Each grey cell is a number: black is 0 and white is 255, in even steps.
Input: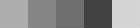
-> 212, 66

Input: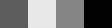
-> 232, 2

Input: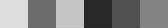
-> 222, 40

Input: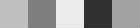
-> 235, 48

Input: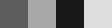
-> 222, 24

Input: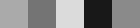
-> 219, 24

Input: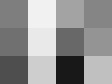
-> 241, 24

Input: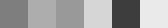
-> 234, 61
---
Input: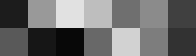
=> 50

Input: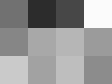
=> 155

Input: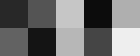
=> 238

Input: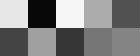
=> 132

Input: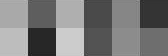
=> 110

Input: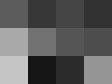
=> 77

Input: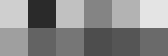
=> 106

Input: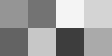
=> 170

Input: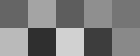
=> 137

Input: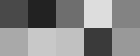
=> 153
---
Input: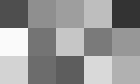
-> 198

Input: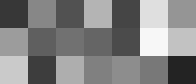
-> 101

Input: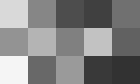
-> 128

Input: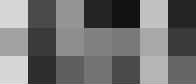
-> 129

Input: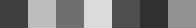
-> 219

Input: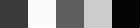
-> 94

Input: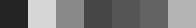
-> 70
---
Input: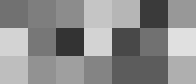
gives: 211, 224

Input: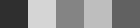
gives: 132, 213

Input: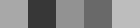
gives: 146, 189

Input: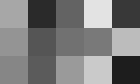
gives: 113, 227

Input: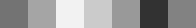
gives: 203, 242

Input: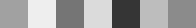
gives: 219, 238

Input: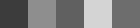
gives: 96, 212

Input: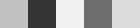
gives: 240, 240

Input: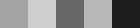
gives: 103, 206
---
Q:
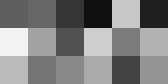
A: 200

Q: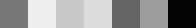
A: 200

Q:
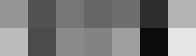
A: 180

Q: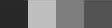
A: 82

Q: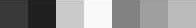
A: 187

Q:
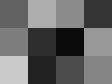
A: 152

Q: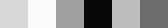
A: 189

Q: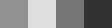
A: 118
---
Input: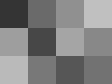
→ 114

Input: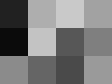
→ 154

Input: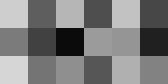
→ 130

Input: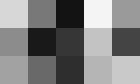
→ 201

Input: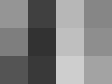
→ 163

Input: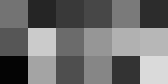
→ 218

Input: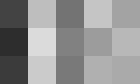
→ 170

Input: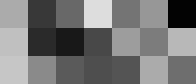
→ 110

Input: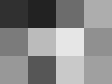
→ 160

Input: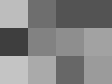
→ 155
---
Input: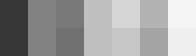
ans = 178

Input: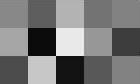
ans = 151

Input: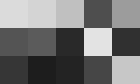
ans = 227

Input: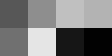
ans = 192

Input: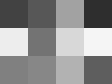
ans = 216

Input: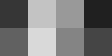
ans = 153

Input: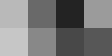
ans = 35

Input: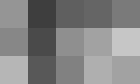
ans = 162

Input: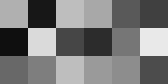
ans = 118

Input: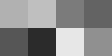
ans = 123
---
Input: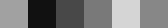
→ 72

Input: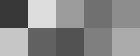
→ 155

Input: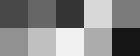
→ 52

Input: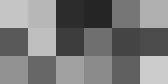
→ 44

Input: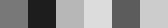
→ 183

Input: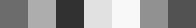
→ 49

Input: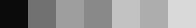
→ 158
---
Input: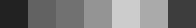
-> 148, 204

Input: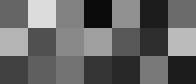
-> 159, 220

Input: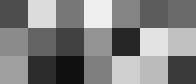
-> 147, 239

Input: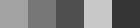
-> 79, 200

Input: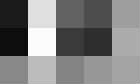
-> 58, 252

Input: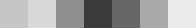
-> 58, 235

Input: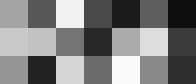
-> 40, 249

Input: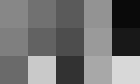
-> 77, 216
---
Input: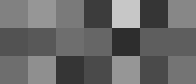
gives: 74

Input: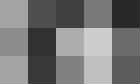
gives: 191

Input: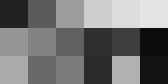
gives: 177

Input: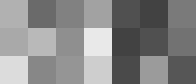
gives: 155

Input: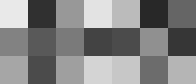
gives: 108

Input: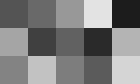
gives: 91

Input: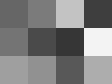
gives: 88

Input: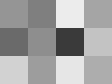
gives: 230

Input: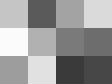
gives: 58

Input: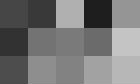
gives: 162
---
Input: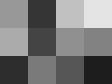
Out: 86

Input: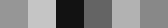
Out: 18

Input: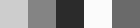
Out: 43

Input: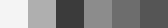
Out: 59

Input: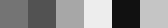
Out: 167

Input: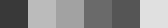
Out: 162

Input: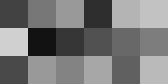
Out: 131

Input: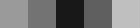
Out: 24
